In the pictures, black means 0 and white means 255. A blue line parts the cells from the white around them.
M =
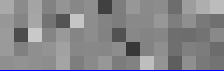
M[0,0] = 169
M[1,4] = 84
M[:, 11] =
[140, 151, 134, 143, 148]
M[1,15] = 112
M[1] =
[151, 133, 166, 115, 84, 197, 141, 131, 125, 137, 137, 151, 126, 143, 121, 112]
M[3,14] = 124
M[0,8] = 125
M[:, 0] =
[169, 151, 155, 154, 143]
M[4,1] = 146
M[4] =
[143, 146, 143, 141, 164, 126, 138, 151, 124, 130, 190, 148, 94, 143, 121, 115]
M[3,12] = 111
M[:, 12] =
[109, 126, 110, 111, 94]
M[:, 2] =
[164, 166, 201, 143, 143]
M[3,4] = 161
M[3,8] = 141
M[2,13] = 109
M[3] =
[154, 128, 143, 147, 161, 135, 136, 135, 141, 56, 131, 143, 111, 128, 124, 108]

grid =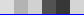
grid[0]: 221
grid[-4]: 209
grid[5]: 213

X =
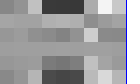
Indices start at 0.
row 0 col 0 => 135
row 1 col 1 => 162
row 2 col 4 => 131
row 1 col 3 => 176
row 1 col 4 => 179
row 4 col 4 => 118
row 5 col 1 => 149
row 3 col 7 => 160
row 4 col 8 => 154
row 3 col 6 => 160
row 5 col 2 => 181
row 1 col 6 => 142
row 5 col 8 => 182
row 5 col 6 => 186
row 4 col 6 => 192
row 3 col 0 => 158
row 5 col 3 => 75
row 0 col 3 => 58

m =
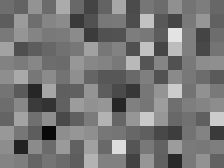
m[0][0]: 110
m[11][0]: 132
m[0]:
[110, 99, 147, 107, 171, 104, 68, 99, 167, 75, 118, 108, 144, 116, 125, 103]
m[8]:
[100, 163, 112, 142, 73, 96, 123, 179, 102, 150, 201, 151, 104, 113, 95, 204]
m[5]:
[142, 169, 119, 139, 115, 143, 101, 87, 87, 105, 127, 82, 138, 120, 108, 90]
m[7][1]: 136
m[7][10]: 118
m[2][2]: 132
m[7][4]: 97
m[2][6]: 59
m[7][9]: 128
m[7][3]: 51
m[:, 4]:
[171, 139, 123, 113, 107, 115, 95, 97, 73, 142, 154, 107]
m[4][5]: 151
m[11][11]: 96
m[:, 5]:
[104, 57, 139, 119, 151, 143, 96, 156, 96, 150, 97, 93]
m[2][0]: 121
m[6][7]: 93
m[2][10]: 120
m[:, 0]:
[110, 93, 121, 162, 130, 142, 116, 109, 100, 152, 141, 132]
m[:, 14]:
[125, 150, 68, 72, 141, 108, 145, 132, 95, 131, 120, 146]
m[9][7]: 119
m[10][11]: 98
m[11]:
[132, 126, 100, 116, 107, 93, 179, 129, 129, 66, 150, 96, 40, 121, 146, 98]
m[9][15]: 58

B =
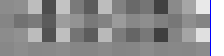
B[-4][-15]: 140
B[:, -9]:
[92, 121, 92, 134]
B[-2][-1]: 224
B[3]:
[136, 141, 136, 137, 140, 134, 134, 138, 133, 134, 140, 134, 136, 135, 140]
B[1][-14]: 114
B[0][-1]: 233
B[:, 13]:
[166, 142, 165, 135]
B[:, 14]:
[233, 132, 224, 140]
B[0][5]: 122
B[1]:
[133, 114, 122, 91, 157, 147, 121, 130, 155, 136, 142, 128, 119, 142, 132]
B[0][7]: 189
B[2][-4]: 63
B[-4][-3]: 138

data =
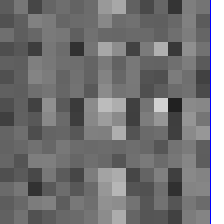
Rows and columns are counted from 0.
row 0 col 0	92
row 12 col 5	70
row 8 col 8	138
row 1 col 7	136
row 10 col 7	108
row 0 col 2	70
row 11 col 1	84
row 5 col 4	100
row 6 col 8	116
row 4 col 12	111
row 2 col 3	122
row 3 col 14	114
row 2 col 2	103
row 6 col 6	89
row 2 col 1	94
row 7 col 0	79
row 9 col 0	100
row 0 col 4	110
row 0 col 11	102
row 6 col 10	79
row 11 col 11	107
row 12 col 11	128
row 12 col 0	79
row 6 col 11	93
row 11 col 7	105
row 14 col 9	115
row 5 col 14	65
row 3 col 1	87
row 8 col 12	62
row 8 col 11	150
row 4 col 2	127
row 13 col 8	182
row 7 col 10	116
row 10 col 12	115
